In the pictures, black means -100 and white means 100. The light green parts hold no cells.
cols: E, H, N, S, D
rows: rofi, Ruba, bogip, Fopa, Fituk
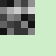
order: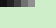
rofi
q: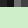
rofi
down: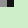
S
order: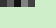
Fopa
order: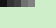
bogip
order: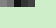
bogip
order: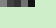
bogip

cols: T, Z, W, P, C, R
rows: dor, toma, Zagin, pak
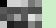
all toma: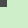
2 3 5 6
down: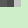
T
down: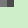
C

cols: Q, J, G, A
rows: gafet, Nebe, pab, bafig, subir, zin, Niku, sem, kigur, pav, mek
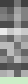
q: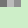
kigur
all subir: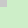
2 4

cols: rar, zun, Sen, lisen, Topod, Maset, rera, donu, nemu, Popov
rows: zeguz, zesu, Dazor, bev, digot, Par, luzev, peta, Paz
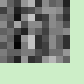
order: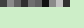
Dazor
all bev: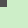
2 4 7 10
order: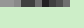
zesu
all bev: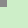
1 5 6 8
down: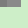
donu
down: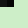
Sen
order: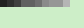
zeguz

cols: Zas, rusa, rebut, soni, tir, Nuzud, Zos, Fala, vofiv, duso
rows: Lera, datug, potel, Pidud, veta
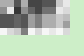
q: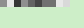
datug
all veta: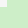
1 5 7 9
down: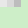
duso

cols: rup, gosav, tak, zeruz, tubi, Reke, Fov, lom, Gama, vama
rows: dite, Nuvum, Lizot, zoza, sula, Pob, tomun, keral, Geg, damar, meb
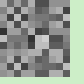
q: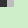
Pob
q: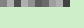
Nuvum
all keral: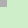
5 6 8 9
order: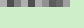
Geg

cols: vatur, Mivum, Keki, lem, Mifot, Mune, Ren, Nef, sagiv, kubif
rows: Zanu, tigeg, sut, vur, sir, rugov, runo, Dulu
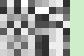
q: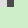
rugov
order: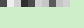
Dulu

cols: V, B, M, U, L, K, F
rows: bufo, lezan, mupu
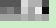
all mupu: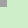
1 2 3 5 7
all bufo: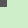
1 2 3
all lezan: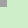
5
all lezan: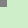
2
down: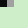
F

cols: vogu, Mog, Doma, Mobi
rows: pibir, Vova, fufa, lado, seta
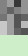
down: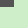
Doma
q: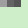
seta
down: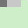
vogu
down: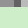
Mobi
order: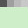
lado

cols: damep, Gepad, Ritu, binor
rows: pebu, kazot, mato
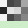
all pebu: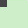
2
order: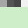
pebu
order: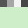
pebu

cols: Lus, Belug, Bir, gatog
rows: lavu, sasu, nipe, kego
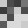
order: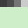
lavu
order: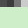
lavu
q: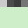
lavu
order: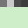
lavu
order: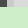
nipe
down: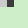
Lus

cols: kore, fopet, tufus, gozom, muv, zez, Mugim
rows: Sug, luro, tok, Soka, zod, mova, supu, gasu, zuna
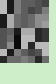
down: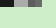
fopet
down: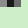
fopet
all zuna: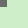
2 3 5 7
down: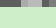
gozom
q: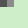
supu
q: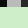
mova

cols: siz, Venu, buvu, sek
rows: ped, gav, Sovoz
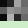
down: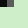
siz
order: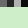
Sovoz

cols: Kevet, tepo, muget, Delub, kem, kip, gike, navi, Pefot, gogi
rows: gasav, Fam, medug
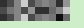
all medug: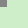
3 7
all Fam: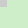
10
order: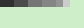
gasav
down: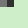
kip
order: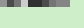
gasav
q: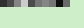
medug

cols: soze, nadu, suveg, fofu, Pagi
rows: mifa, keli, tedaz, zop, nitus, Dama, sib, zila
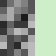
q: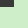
zop
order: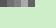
keli

